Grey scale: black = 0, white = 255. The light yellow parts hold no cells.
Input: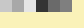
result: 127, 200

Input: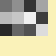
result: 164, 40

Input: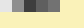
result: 114, 230

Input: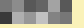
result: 88, 57

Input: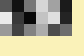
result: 27, 153

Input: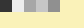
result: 144, 52

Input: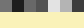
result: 61, 115
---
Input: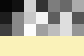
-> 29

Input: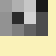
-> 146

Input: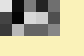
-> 68

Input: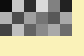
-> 178

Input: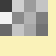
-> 242

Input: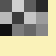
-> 186

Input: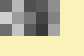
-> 207

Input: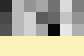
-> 72

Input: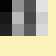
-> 24

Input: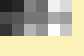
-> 75
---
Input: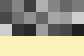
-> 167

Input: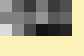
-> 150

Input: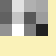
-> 197

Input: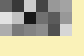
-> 112

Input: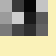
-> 206

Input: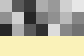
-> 144

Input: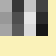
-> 78
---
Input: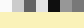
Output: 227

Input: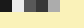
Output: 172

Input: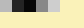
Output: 186

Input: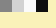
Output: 210

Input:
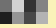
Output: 179

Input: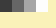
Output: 166

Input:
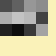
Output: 185

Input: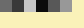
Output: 152

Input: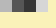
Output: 184
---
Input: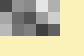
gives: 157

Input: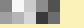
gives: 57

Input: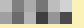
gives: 149

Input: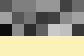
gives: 139

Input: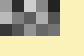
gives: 174

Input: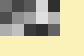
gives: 223

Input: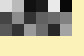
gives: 107
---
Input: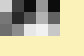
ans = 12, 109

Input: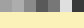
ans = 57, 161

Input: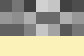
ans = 77, 97

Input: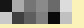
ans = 220, 201

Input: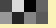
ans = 100, 153

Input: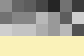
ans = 58, 206

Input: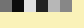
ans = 135, 114
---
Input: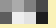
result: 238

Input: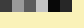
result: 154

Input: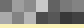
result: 131

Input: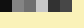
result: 132

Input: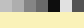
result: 174

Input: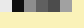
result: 17

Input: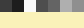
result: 29

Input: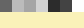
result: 187

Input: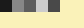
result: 135

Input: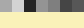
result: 211
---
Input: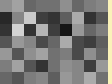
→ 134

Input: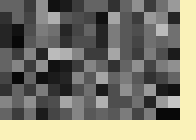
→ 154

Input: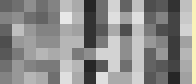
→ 191

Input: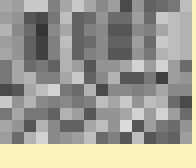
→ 189

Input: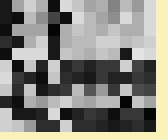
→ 217
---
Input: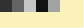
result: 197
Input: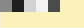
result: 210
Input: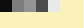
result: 147
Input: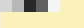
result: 40
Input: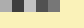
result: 194
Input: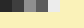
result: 143
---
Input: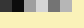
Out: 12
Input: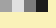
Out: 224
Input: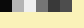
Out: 180
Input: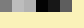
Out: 189
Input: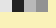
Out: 34
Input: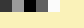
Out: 155
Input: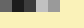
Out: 28
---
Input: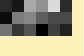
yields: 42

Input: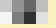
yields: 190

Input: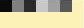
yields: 87

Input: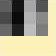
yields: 84

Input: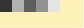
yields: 228

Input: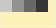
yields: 54

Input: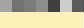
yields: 91

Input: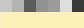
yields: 58

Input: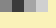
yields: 208
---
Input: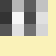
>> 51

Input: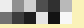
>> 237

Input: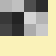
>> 56

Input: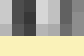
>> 202

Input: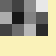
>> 173

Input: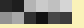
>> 40

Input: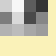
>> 125
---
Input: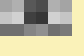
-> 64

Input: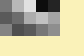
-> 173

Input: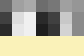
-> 240

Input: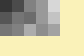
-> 108

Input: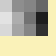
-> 114

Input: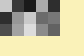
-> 201
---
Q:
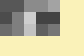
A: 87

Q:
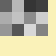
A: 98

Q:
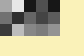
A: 168

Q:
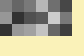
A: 130

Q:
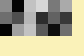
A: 140

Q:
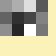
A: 151

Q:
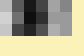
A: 186
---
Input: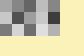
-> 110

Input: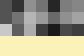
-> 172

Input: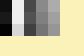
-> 64

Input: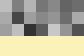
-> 50

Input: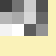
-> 92

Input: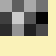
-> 33

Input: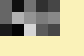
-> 213

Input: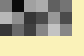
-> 64

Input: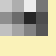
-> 130

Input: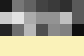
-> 183
